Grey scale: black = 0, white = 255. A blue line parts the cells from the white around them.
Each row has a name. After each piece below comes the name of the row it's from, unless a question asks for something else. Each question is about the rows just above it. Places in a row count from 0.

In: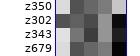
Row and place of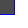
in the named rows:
z302, 2
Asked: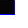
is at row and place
z679, 4
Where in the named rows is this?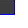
z343, 2

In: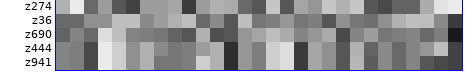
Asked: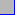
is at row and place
z941, 21
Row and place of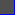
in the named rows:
z690, 11
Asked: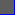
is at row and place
z941, 22
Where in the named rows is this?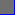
z36, 22
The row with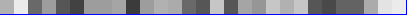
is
z274

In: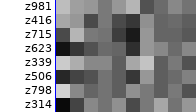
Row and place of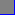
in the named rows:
z506, 9
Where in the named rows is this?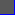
z715, 9
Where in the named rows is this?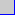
z339, 0
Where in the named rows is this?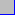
z981, 0
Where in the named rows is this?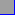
z981, 1

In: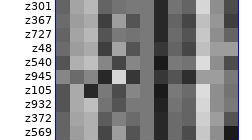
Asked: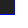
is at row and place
z932, 7
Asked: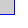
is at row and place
z372, 10
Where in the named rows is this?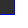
z945, 9
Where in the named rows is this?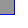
z367, 11
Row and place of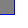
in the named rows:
z372, 4
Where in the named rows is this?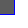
z372, 3

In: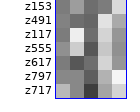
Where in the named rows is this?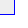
z117, 1
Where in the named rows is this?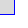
z153, 4
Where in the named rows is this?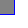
z491, 0
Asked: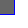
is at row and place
z491, 2
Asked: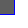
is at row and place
z797, 2

